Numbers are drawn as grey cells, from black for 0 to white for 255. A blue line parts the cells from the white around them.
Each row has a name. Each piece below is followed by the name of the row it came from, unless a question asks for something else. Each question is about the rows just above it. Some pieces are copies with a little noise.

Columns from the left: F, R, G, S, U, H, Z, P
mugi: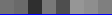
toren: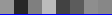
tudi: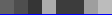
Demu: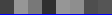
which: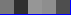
Demu
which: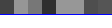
Demu

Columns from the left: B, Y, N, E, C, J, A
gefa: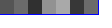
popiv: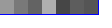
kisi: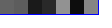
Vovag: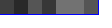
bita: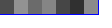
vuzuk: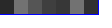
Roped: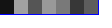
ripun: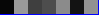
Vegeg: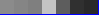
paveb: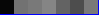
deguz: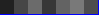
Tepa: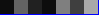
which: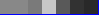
Vegeg
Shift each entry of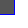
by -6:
[79]
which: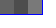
paveb
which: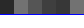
vuzuk

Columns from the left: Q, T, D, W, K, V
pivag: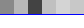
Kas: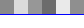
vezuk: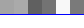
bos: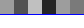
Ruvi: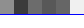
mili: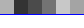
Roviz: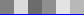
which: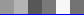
vezuk
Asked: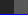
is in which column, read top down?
W

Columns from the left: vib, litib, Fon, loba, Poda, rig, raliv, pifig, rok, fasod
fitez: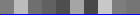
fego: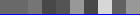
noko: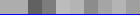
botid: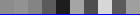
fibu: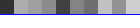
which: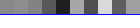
botid
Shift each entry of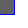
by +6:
[103]

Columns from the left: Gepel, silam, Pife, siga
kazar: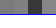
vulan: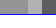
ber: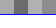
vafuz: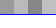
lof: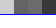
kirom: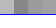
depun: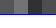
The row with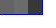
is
lof
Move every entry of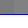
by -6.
[117 123]
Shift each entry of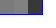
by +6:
[129 135  62]
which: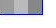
vafuz
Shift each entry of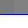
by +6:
[129 135]
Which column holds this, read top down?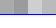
Gepel

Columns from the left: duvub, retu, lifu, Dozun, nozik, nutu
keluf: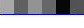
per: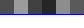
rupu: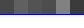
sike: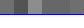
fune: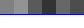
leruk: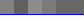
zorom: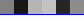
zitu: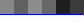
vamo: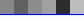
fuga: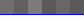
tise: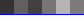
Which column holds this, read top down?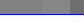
duvub
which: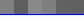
leruk
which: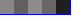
zitu
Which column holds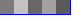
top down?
Dozun

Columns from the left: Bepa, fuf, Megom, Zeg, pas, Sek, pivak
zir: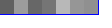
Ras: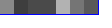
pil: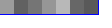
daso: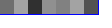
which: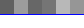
zir
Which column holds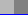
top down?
pas
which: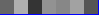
daso
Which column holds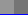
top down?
Sek
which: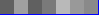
zir

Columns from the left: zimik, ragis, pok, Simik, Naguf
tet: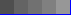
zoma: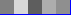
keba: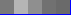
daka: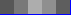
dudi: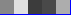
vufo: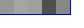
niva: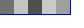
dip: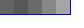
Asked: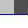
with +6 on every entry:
[201  85]
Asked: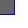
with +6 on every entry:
[106]
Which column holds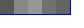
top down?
zimik
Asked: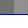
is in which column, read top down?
Simik

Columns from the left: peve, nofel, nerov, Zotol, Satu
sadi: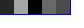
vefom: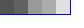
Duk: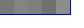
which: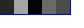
sadi
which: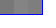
Duk

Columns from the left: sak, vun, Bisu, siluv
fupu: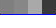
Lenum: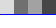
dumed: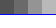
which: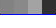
fupu
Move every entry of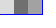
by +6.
[226 118 168]
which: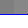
fupu
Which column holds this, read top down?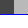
siluv
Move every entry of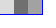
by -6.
[214 106 156]
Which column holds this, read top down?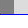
sak
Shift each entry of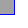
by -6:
[156]

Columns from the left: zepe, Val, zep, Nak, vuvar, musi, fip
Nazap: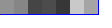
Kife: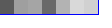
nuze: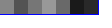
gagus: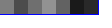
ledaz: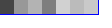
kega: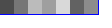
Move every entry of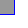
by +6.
[158]
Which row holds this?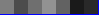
gagus
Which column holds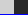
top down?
fip

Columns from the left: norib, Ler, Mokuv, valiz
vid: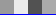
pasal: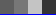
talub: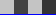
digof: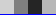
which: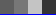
pasal
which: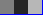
digof

